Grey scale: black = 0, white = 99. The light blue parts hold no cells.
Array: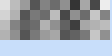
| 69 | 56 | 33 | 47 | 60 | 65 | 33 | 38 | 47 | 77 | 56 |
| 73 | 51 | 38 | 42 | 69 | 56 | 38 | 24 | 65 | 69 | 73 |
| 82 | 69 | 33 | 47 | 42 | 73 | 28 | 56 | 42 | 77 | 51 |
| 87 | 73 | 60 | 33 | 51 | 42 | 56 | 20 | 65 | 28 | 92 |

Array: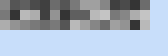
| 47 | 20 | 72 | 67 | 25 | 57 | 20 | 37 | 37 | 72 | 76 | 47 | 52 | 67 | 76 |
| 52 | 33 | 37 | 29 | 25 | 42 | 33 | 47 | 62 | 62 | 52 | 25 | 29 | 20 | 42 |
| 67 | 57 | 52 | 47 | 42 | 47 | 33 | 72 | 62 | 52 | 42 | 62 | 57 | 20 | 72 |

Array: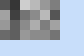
| 33 | 21 | 80 | 72 | 59 | 49 |
| 41 | 37 | 59 | 54 | 54 | 45 |
| 59 | 37 | 54 | 67 | 49 | 63 |
| 63 | 25 | 45 | 54 | 72 | 33 |

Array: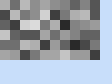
| 28 | 72 | 47 | 55 | 81 | 24 | 47 | 68 | 72 | 33 |
| 38 | 24 | 81 | 85 | 47 | 68 | 16 | 51 | 55 | 60 |
| 43 | 43 | 72 | 68 | 24 | 60 | 38 | 16 | 28 | 47 |
| 64 | 60 | 28 | 47 | 64 | 64 | 76 | 60 | 60 | 24 |
| 68 | 43 | 72 | 55 | 64 | 55 | 51 | 38 | 51 | 33 |
| 76 | 38 | 33 | 33 | 64 | 43 | 60 | 51 | 38 | 38 |

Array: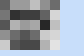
| 33 | 69 | 60 | 65 | 15 | 74 |
| 38 | 60 | 60 | 74 | 56 | 42 |
| 46 | 19 | 24 | 24 | 38 | 83 |
| 56 | 42 | 33 | 42 | 79 | 83 |
| 79 | 33 | 28 | 28 | 69 | 88 |

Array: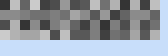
| 20 | 74 | 39 | 79 | 25 | 30 | 59 | 30 | 34 | 74 | 44 | 69 | 20 | 69 | 25 | 74 |
| 30 | 69 | 20 | 54 | 25 | 49 | 59 | 39 | 25 | 49 | 20 | 49 | 30 | 59 | 30 | 44 |
| 54 | 54 | 49 | 44 | 44 | 49 | 44 | 64 | 54 | 34 | 59 | 25 | 39 | 54 | 54 | 39 |
| 79 | 69 | 64 | 64 | 74 | 30 | 74 | 34 | 34 | 49 | 25 | 44 | 39 | 64 | 34 | 69 |

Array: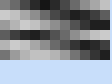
| 36 | 24 | 16 | 12 | 20 | 32 | 41 | 55 | 65 | 75 | 79 |
| 45 | 60 | 70 | 75 | 75 | 70 | 60 | 45 | 32 | 20 | 12 |
| 50 | 41 | 28 | 16 |  8 | 16 | 28 | 41 | 55 | 65 | 75 |
| 60 | 70 | 79 | 75 | 65 | 55 | 45 | 32 | 20 | 12 | 12 |
| 70 | 79 | 75 | 65 | 55 | 41 | 32 | 20 | 12 | 16 | 24 |
| 79 | 75 | 65 | 55 | 41 | 28 | 20 | 12 | 16 | 24 | 36 |

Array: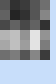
| 28 | 38 | 28 | 38 | 19 |
| 33 | 19 | 23 | 33 | 43 |
| 38 | 14 | 19 | 33 | 52 |
| 43 | 48 | 33 | 52 | 23 |
| 65 | 74 | 61 | 88 | 48 |
| 70 | 74 | 57 | 88 | 57 |

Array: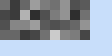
| 27 | 23 | 69 | 18 | 31 | 48 | 57 | 18 | 44 |
| 31 | 52 | 52 | 61 | 35 | 31 | 35 | 40 | 57 |
| 40 | 40 | 23 | 27 | 44 | 79 | 52 | 48 | 27 |
| 44 | 23 | 40 | 61 | 48 | 44 | 57 | 31 | 35 |
